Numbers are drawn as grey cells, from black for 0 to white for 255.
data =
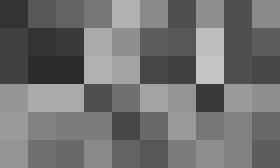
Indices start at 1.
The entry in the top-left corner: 51
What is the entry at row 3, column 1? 65
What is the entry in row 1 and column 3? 99
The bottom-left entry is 149
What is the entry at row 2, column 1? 65
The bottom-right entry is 93
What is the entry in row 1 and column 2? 87
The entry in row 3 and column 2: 43
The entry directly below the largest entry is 58
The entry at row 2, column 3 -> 58
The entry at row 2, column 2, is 51
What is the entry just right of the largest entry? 79
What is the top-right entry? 137
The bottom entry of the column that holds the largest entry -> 143

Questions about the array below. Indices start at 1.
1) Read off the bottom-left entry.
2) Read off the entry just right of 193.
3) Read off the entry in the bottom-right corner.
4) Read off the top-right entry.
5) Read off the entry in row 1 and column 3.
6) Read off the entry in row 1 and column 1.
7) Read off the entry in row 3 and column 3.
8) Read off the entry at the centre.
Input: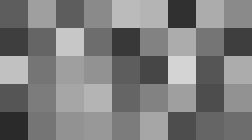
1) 42
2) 117
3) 109
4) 138
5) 93
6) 93
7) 159
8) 93

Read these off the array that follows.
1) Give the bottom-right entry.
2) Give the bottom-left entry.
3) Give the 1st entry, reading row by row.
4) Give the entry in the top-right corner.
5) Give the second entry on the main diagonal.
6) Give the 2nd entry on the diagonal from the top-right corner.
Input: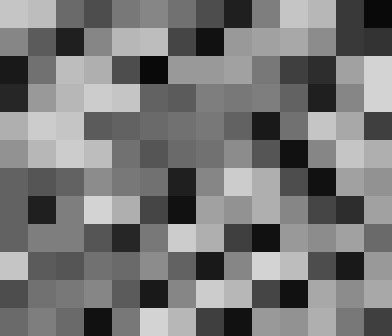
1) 63
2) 106
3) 197
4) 9
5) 91
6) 57
